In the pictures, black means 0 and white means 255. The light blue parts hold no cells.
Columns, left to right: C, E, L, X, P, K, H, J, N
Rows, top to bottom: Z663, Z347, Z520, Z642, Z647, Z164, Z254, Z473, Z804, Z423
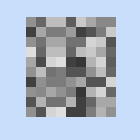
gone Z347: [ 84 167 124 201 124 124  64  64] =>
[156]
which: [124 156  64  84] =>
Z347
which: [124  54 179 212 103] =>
Z473
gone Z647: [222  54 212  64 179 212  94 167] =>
[75]

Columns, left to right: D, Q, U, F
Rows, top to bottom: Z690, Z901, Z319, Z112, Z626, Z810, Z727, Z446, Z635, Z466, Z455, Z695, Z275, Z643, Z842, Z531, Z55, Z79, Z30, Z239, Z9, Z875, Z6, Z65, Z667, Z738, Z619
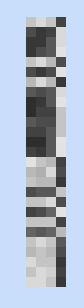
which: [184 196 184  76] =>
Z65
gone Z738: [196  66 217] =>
[208]
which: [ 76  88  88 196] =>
Z79
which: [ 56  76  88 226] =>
Z112
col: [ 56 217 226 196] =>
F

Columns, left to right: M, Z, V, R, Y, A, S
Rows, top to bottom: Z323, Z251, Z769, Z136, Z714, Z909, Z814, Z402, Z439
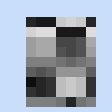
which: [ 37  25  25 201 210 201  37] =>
Z323
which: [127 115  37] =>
Z439
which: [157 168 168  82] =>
Z136

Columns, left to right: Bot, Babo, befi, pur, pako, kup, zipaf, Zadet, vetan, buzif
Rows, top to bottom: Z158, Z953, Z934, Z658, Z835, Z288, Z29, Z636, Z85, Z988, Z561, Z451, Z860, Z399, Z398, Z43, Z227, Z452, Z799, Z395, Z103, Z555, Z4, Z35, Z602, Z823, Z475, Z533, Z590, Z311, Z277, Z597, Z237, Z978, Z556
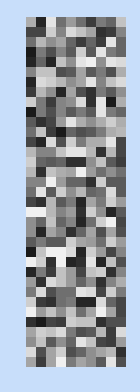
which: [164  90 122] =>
Z288
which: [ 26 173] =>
Z85
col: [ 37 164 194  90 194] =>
zipaf
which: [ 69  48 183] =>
Z799

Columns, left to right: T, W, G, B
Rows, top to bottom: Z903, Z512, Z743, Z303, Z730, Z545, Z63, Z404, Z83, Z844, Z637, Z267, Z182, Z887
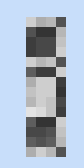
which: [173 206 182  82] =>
Z887
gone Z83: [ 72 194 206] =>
[182]

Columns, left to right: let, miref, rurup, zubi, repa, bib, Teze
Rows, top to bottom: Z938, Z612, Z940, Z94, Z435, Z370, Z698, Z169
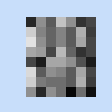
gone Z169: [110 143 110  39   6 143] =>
[15]
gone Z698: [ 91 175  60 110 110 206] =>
[122]
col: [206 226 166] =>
let
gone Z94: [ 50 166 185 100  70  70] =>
[155]
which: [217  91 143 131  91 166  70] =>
Z370
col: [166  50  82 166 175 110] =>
bib
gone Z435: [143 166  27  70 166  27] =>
[82]

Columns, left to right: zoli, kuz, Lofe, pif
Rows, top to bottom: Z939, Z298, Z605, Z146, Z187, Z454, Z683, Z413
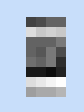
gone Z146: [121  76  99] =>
[87]
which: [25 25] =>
Z454
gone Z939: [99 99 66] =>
[76]
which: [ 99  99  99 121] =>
Z605
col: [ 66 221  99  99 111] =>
zoli
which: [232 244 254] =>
Z683

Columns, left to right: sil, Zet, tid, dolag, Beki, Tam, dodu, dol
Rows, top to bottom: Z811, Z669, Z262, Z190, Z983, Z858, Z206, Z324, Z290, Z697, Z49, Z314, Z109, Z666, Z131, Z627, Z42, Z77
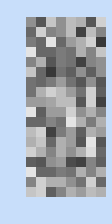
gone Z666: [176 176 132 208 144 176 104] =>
[219]
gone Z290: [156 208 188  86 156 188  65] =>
[165]
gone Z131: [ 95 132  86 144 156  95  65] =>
[76]
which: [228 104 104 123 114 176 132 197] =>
Z190
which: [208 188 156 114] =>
Z324

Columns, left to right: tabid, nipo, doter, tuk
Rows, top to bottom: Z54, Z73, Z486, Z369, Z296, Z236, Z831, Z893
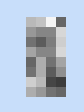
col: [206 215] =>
tuk
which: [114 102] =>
Z893
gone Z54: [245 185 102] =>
[194]
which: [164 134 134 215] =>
Z369
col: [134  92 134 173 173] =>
nipo
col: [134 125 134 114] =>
doter

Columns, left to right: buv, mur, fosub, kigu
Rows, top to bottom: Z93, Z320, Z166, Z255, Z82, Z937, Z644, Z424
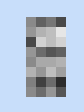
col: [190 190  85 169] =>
fosub
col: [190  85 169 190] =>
fosub
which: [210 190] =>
Z166
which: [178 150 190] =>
Z937

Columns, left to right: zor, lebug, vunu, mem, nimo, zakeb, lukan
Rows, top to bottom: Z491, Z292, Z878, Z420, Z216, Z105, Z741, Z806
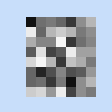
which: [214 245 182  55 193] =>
Z216
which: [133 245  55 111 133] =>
Z878
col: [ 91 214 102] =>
zor
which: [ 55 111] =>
Z878
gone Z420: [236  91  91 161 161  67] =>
[224]
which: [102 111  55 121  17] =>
Z741

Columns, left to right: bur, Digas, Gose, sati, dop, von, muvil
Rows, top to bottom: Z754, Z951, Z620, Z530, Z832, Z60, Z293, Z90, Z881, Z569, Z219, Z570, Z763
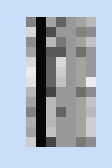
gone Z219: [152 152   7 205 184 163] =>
[174]
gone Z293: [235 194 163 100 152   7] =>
[225]

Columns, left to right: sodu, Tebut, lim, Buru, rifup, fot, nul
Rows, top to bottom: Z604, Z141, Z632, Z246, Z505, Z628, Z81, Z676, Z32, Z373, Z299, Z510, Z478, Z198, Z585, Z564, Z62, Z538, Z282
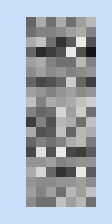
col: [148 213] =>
Tebut
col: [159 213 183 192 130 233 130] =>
Buru
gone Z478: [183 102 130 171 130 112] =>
[121]
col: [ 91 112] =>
lim
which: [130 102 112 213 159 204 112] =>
Z373
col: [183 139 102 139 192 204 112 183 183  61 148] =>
fot
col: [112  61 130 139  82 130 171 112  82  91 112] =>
lim

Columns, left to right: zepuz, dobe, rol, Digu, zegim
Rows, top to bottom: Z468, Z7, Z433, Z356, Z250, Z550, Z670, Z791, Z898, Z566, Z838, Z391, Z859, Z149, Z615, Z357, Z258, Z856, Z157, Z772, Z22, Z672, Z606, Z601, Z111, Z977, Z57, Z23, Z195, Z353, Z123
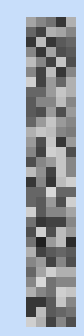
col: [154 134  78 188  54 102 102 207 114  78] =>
zepuz
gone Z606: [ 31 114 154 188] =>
[43]
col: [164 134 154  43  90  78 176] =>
zegim
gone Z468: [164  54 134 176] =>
[114]
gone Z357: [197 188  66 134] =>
[144]
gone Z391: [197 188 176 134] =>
[123]
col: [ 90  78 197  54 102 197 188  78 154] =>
Digu

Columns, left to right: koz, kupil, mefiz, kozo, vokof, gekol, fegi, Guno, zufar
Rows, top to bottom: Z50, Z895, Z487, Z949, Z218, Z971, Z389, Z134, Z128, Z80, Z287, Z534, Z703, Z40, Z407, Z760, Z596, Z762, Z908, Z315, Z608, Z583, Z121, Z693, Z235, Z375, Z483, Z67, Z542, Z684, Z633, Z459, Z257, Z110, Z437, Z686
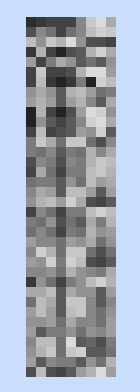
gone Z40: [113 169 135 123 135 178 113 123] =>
[90]
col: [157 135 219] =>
fegi
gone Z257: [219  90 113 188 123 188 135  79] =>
[102]
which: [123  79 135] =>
Z407
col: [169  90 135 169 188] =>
zufar
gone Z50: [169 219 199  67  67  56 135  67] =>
[45]
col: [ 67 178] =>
kozo

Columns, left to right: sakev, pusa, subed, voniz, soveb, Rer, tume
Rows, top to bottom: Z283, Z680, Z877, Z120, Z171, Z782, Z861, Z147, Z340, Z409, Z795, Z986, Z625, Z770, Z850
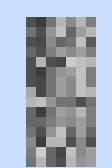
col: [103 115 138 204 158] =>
soveb
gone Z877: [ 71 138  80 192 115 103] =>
[91]
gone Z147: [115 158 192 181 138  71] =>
[169]
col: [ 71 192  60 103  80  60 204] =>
pusa
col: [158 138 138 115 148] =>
soveb
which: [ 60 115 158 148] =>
Z409

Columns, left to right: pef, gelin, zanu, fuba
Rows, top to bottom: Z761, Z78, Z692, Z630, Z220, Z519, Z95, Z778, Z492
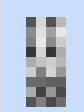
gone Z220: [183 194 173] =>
[204]
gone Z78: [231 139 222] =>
[161]
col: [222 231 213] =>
gelin
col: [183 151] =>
fuba
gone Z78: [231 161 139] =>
[222]

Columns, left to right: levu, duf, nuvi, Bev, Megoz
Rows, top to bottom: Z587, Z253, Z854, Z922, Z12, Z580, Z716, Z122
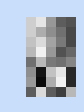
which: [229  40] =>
Z580
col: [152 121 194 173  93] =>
nuvi
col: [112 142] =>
levu

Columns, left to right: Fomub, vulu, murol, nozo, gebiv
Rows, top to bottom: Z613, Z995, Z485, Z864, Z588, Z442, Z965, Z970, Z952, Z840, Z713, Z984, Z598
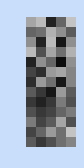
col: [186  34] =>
Fomub
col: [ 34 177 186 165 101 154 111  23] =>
murol
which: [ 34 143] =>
Z588

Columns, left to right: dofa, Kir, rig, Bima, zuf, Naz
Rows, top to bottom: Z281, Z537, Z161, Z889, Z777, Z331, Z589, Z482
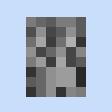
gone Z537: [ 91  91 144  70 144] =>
[79]
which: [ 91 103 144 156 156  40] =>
Z589
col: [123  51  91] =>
dofa

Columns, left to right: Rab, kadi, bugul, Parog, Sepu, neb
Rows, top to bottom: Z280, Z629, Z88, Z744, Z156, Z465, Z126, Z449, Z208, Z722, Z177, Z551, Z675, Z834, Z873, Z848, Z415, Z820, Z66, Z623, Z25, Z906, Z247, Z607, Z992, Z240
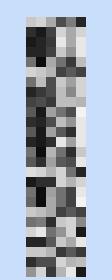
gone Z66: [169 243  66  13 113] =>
[101]
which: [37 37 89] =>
Z247
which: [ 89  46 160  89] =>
Z873
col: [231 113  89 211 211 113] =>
Parog
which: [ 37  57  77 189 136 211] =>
Z449
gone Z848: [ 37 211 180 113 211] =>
[221]

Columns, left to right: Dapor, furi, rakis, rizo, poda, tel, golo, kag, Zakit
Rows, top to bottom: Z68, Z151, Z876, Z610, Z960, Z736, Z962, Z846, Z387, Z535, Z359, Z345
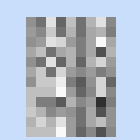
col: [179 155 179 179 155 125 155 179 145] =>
poda
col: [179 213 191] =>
furi
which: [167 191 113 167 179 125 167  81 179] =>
Z610

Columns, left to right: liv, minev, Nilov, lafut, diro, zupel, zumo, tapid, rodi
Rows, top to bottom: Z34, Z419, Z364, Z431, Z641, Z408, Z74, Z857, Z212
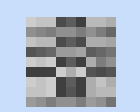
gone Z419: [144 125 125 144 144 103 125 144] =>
[134]
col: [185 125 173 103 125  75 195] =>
tapid

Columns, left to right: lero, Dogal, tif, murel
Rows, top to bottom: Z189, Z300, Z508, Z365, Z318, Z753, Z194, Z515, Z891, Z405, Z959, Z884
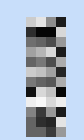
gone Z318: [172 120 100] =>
[77]
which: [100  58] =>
Z884
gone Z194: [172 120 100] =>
[88]
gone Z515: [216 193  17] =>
[6]
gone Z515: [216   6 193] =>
[17]
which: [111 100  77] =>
Z508
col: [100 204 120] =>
lero

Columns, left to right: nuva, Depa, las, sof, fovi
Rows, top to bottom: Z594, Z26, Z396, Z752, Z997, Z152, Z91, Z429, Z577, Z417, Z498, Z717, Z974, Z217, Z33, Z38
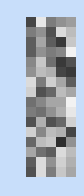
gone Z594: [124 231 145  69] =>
[157]
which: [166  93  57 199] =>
Z396
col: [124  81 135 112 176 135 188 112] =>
Depa

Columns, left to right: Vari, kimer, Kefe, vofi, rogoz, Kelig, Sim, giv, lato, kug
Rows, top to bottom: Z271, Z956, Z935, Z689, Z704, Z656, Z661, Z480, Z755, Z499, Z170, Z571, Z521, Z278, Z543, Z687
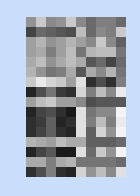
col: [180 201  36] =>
Vari
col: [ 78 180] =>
rogoz
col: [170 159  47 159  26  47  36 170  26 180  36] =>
rogoz
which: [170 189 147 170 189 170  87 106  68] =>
Z704

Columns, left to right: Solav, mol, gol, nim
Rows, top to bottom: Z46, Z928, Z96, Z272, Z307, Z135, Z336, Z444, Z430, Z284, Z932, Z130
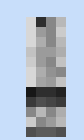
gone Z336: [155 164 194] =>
[215]
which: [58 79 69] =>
Z430
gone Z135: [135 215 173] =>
[146]
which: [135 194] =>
Z307
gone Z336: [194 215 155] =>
[164]
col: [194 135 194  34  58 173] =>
nim

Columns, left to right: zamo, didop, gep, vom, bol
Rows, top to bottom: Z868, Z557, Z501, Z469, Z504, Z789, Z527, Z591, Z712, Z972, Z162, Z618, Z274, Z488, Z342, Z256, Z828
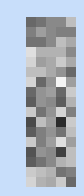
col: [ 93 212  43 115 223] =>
vom
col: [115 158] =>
didop
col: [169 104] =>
bol

